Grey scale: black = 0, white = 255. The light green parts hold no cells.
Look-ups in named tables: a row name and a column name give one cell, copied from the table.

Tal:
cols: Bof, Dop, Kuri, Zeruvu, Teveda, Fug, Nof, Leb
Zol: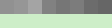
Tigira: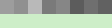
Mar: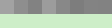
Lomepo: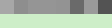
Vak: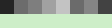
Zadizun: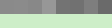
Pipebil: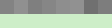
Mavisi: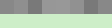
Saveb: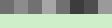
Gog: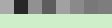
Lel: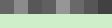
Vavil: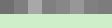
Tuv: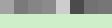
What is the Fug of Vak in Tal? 107
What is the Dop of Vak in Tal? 108
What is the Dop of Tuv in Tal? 122
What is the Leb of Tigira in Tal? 97
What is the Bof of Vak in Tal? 37
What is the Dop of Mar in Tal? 142
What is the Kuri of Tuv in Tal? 133
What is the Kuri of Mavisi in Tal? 121
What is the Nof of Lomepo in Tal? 154
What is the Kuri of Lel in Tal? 87
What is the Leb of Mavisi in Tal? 136
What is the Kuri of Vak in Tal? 126
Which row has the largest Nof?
Lomepo

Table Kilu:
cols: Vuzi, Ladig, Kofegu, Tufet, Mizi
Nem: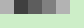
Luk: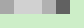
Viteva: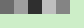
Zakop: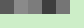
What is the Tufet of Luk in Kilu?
177
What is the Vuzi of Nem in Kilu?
178
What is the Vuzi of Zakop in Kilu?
89
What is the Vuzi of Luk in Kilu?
167
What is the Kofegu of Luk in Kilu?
209
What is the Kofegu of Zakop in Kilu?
124
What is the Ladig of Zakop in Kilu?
138
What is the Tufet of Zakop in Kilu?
62
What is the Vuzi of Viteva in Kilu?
108
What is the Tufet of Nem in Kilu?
128
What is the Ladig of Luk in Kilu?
209
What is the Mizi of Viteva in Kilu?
132
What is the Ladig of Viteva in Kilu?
158
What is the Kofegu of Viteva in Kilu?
47
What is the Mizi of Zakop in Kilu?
117
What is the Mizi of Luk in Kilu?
97
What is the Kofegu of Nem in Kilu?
93
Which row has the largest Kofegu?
Luk

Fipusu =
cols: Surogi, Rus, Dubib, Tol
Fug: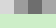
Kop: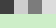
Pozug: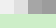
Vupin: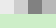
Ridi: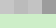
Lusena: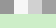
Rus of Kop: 206
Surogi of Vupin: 235
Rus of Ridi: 187
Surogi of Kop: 63
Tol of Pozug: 156
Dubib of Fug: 110
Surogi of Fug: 216
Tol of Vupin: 184
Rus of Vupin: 206
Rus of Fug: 156

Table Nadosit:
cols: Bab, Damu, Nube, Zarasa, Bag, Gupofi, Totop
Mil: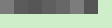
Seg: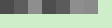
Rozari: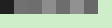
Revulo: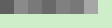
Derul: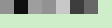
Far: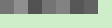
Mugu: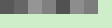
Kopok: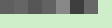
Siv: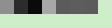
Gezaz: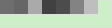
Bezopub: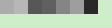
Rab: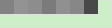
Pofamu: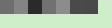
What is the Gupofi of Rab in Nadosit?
135
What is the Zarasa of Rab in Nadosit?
123
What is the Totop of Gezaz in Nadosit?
190
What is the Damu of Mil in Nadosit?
91
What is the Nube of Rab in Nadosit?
141
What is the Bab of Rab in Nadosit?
130
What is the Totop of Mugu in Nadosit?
124
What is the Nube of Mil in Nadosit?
86
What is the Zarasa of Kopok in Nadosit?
98
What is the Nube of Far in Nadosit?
82
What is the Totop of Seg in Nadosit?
138
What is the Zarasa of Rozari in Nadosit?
141
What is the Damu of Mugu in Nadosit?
102
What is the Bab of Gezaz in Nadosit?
110
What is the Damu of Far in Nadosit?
143
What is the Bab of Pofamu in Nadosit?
110
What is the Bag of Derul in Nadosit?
200
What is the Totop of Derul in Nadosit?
103
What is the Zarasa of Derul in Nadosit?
146

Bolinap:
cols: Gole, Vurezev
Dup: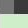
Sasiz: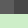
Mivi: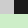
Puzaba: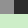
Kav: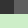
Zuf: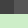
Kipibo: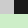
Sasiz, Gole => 92
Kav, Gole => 51
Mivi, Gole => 205
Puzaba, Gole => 145
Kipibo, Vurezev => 26
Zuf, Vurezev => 86
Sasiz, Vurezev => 71
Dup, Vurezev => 58
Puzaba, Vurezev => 44
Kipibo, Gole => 204
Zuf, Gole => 65
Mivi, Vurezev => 27
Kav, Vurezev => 95
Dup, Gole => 116
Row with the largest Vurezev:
Kav

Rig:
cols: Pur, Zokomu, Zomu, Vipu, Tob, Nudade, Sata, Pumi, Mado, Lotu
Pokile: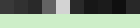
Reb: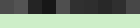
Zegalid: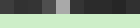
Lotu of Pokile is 40
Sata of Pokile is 23
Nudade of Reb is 48
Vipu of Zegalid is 78
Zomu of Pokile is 41
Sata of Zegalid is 43
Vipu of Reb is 23
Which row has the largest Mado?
Reb

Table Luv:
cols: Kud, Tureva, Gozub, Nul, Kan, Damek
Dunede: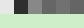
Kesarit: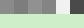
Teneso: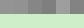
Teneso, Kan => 158
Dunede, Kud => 231
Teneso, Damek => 131
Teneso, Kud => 148
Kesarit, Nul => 132
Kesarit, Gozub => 145
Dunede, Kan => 113
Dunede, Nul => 102
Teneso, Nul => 127
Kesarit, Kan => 241
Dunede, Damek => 101
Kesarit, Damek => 74
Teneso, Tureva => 146
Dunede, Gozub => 136
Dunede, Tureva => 46
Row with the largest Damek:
Teneso

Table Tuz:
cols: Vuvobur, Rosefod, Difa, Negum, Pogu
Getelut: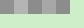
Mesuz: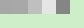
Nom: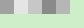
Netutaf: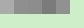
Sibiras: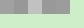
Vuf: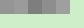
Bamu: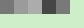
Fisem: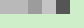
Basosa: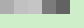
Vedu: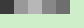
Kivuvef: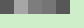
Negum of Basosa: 123
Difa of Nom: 199
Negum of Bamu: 70
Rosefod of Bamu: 155
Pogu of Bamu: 121
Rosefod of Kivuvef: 166

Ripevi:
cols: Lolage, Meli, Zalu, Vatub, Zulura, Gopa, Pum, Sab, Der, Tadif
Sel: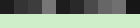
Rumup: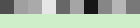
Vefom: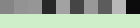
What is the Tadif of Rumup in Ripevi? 120
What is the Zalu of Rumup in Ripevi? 170
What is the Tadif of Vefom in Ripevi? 12
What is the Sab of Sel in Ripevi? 102
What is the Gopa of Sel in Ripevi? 41
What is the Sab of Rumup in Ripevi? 134
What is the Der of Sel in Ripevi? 112
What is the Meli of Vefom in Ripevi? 147
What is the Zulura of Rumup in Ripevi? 103
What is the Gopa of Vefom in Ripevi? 69
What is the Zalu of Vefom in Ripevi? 150
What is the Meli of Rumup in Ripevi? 160
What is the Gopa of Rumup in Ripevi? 165
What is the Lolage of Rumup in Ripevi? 78
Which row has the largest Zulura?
Vefom

